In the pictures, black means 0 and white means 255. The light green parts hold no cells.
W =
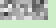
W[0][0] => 213
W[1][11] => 223
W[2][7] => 234
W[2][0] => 215
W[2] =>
[215, 238, 201, 163, 168, 216, 152, 234, 107, 128, 142, 155]
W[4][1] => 182
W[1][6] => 139
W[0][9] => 155
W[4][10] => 168
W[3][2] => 146
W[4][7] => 223
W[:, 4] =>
[167, 198, 168, 173, 177]
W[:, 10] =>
[65, 128, 142, 198, 168]
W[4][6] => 219
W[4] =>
[162, 182, 172, 230, 177, 183, 219, 223, 169, 178, 168, 119]

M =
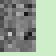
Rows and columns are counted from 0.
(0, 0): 80
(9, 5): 141
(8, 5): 169
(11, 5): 108
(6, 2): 102
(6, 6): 128
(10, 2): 88
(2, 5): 128
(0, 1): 112
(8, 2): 198
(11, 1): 122
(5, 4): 134
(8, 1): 102
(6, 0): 81
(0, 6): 101
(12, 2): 125
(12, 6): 107
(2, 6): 130
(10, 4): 115
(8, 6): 76
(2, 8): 153
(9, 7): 69
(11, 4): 109
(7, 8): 74
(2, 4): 122
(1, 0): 140
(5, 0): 88
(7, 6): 122
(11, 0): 88
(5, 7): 111

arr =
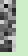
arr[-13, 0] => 140
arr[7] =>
[101, 87, 114, 98]
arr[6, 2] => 60
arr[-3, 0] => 198
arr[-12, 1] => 20
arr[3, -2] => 161
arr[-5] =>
[131, 40, 89, 150]
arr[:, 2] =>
[192, 151, 124, 161, 151, 80, 60, 114, 89, 206, 44, 81, 37]
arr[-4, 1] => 155
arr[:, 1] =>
[217, 20, 186, 103, 89, 141, 117, 87, 40, 155, 78, 90, 57]
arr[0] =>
[140, 217, 192, 90]
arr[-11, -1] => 38

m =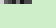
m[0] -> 210
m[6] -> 71
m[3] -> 35
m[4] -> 120

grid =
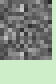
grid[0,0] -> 144
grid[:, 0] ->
[144, 92, 100, 77, 61, 118, 159, 82, 78, 128, 102, 88, 78, 94, 70]
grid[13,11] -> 102
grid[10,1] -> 129
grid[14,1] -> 98
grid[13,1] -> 70
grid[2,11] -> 96
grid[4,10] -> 112
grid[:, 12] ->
[39, 134, 86, 99, 116, 57, 142, 103, 87, 106, 78, 105, 57, 88, 127]
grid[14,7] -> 109
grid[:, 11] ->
[74, 87, 96, 127, 160, 94, 86, 149, 102, 86, 81, 143, 99, 102, 134]
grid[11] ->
[88, 71, 96, 75, 133, 59, 145, 80, 107, 86, 128, 143, 105]
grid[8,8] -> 89
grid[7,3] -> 114
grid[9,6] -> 92
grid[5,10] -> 92
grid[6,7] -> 47
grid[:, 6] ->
[102, 72, 57, 127, 73, 123, 104, 137, 59, 92, 90, 145, 113, 60, 79]
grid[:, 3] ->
[100, 126, 128, 92, 143, 96, 90, 114, 168, 152, 113, 75, 108, 138, 126]
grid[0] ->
[144, 120, 82, 100, 103, 94, 102, 114, 120, 160, 111, 74, 39]
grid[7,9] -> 80
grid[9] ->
[128, 190, 117, 152, 77, 113, 92, 113, 68, 112, 92, 86, 106]
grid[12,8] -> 152
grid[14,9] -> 97
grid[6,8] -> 71
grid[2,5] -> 200
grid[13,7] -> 113
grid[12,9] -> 131
